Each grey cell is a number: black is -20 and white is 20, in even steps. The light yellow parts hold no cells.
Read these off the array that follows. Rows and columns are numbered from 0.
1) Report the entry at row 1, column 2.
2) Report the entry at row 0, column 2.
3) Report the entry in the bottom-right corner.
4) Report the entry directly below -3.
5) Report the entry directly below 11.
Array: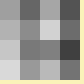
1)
13
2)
6
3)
-2
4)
-10
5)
14

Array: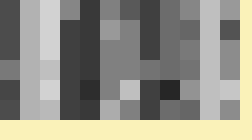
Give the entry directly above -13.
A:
-11
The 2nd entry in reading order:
8
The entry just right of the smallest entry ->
3
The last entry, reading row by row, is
2
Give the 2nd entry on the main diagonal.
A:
8
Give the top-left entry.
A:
-8
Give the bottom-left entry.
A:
-8
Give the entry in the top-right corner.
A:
4
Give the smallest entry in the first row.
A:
-11
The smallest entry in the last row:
-11
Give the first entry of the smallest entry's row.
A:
-9
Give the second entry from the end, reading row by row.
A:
10
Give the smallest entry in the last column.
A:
-7
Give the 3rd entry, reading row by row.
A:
13
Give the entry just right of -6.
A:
-10
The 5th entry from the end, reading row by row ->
-10
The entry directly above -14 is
-3
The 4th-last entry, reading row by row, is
-3
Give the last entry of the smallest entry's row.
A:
11

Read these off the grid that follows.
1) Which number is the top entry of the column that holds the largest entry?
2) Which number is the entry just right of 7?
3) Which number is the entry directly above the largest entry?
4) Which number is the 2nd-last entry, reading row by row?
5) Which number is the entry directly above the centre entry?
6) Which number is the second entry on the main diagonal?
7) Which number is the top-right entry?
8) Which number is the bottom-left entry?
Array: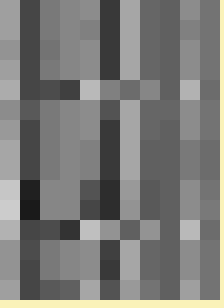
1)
5
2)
-9
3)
11
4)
5
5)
-11
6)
-9
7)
-2
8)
5
